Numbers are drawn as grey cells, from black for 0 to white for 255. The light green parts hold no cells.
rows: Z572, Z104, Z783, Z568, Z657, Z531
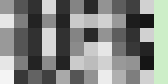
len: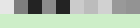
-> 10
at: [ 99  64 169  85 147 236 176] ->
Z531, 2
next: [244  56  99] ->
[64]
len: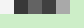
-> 5

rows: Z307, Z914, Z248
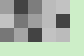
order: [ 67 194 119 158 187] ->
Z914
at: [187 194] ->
Z307, 3
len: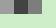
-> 3
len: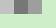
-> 3
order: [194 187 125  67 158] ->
Z307
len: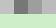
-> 4

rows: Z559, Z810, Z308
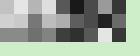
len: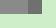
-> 3
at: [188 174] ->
Z810, 3
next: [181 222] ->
[88]
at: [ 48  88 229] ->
Z308, 5

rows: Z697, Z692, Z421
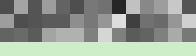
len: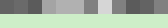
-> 12
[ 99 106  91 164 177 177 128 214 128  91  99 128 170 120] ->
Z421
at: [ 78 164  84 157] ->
Z697, 0
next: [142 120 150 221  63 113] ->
[106]
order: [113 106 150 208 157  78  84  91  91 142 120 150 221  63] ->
Z692
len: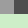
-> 2
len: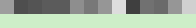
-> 14

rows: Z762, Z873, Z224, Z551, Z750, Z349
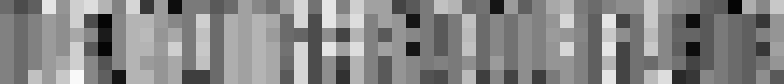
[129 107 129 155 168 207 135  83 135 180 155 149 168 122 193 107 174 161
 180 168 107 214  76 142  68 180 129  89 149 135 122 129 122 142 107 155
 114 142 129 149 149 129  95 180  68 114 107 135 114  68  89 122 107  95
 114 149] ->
Z750
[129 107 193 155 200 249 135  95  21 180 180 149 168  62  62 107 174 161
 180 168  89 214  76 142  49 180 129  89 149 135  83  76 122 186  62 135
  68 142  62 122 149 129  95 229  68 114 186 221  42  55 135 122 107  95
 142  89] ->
Z349
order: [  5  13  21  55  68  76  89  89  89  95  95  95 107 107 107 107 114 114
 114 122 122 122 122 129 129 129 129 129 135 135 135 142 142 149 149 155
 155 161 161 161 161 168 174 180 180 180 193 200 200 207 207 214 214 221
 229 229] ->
Z551

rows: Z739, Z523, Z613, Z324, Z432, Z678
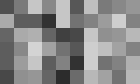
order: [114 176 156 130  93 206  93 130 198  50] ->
Z432
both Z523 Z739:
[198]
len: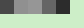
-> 5

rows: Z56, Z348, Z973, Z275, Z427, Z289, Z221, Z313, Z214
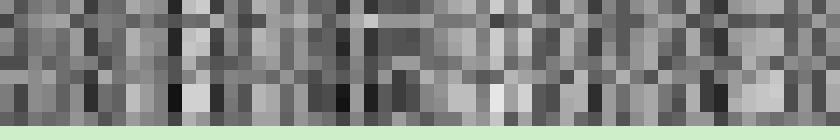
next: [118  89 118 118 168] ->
[148]
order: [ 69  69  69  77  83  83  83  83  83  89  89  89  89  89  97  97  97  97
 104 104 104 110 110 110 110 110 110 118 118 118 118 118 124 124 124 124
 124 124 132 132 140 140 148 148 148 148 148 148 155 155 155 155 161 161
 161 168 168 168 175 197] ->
Z214
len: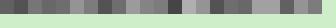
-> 23
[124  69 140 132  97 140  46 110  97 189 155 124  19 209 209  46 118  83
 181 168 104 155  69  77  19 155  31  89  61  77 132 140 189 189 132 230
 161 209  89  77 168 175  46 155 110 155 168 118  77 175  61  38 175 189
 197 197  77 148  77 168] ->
Z313
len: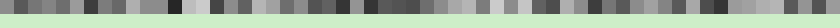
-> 60
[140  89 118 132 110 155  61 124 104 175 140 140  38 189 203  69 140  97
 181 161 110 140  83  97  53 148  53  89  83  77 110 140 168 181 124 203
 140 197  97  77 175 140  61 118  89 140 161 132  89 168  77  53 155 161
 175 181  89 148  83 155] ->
Z973

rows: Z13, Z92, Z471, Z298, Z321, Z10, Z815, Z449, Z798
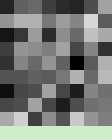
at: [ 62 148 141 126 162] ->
Z298, 0
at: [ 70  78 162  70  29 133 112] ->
Z815, 1
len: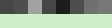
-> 8
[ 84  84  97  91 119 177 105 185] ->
Z10
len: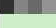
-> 4

